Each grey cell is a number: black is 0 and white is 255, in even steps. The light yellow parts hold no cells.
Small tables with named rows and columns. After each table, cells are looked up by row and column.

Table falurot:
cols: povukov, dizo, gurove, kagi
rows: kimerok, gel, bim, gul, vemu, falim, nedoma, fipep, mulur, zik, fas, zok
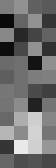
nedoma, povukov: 119
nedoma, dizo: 111
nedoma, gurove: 75
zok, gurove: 83
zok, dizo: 77
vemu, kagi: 143
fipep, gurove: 33
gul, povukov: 13
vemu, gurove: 19
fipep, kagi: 116
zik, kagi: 117
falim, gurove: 125
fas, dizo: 233
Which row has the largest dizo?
fas

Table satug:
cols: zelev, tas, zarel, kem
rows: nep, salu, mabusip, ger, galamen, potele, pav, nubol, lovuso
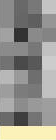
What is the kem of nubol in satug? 158
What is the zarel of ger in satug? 120
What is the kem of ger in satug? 192
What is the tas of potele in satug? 154
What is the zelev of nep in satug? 139
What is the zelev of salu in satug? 139
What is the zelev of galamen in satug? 114
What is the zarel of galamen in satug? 88
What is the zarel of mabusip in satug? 138
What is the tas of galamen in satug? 74
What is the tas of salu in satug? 102
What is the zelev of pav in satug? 157
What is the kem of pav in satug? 192
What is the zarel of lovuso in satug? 115
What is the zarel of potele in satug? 110
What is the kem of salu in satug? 149
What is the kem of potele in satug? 192
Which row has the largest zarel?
nubol

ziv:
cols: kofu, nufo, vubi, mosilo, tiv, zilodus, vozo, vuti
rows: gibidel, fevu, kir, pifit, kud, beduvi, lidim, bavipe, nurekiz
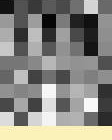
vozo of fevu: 16
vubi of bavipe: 65
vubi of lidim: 141
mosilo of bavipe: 222
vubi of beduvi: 66
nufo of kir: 45
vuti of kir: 143
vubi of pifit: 176

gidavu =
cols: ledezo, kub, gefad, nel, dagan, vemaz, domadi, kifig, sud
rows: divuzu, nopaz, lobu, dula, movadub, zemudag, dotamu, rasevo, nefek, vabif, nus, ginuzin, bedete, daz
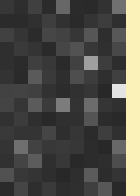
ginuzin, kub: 68
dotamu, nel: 50
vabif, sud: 48
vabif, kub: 52
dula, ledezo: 47
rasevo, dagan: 124
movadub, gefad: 63
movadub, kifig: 61
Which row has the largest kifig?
daz

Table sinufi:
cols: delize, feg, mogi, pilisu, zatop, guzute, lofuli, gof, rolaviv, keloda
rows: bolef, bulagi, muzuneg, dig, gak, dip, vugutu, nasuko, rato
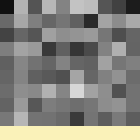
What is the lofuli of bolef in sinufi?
189
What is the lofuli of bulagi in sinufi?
42
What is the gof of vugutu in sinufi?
142
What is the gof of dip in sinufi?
129
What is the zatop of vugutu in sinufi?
133
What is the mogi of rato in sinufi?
115
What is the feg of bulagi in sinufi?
167
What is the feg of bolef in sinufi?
179

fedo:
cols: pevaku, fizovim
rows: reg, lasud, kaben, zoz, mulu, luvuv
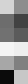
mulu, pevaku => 167
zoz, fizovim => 238
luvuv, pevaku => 11
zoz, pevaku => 244
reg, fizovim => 141
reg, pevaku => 212
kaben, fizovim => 91
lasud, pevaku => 109
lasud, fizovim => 66
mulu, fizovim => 128
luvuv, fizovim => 199
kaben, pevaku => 113
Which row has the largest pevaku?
zoz

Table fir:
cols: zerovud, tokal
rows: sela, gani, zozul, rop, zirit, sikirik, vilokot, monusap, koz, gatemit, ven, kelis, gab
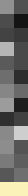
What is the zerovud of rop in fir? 181
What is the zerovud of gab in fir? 87
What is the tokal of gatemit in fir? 206
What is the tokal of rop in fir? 73
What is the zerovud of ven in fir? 141
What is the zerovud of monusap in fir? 156
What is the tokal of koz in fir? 65
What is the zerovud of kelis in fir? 122
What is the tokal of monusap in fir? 29
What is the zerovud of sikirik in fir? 110

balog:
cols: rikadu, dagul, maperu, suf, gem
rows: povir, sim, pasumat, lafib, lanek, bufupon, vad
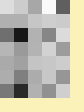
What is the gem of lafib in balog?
156
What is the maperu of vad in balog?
177
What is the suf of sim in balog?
206
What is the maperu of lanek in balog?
196
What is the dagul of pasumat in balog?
23
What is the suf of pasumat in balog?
134
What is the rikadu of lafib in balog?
182
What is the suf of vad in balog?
145
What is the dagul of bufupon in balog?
127
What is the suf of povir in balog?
249
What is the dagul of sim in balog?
176
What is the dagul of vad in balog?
41
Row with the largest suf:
povir

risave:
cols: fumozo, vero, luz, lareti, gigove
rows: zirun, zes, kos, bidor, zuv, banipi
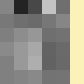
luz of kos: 151
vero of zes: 111
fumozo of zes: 120
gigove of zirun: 111
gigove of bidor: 106
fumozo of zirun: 133
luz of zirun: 72
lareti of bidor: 99
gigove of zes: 134
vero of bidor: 153
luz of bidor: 168
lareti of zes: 119
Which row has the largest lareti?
zirun

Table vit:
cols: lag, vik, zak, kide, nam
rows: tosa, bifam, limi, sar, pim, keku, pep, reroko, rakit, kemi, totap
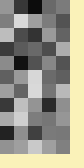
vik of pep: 100
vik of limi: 76
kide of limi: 154
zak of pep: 217
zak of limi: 51
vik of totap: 159
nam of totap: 128
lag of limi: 189
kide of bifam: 124
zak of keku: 215
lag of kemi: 34
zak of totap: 201
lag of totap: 146
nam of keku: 95
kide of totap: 159
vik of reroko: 191

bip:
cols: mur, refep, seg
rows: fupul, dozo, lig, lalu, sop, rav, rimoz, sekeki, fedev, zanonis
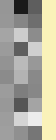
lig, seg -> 140
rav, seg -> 137
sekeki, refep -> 85
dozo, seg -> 110
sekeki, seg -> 164
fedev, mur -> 157
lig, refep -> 205
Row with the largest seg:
fedev

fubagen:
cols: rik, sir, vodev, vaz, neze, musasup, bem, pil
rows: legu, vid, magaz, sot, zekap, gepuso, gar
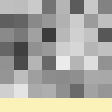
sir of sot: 63
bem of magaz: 195
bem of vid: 155
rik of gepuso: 149
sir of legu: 189
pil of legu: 130
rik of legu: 191
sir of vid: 100
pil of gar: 150
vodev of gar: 170
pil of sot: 192
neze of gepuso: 139
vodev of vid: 137
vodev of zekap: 181
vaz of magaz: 59
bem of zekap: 222
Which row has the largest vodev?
legu

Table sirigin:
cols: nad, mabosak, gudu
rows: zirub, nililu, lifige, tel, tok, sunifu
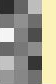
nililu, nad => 119
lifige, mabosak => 129
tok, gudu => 53
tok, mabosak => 138
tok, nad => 195
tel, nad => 104
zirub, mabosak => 100
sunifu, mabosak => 135
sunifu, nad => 152
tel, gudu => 141
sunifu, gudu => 112
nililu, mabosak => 144
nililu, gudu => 109
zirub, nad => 44

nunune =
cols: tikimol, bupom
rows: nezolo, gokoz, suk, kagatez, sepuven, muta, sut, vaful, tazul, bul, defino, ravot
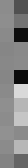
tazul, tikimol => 140
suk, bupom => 14
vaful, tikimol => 143
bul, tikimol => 145
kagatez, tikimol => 134
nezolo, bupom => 81
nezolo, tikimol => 140
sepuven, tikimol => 136
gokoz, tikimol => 142
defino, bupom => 183
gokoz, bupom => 115
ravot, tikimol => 131
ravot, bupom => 101
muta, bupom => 11
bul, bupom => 138
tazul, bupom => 197
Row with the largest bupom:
sut

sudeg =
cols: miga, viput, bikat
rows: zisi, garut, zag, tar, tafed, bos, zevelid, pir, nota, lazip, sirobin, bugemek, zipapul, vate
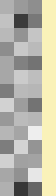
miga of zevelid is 124
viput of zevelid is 185
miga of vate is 176
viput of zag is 147
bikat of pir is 115
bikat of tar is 186
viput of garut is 59
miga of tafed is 167
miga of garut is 194

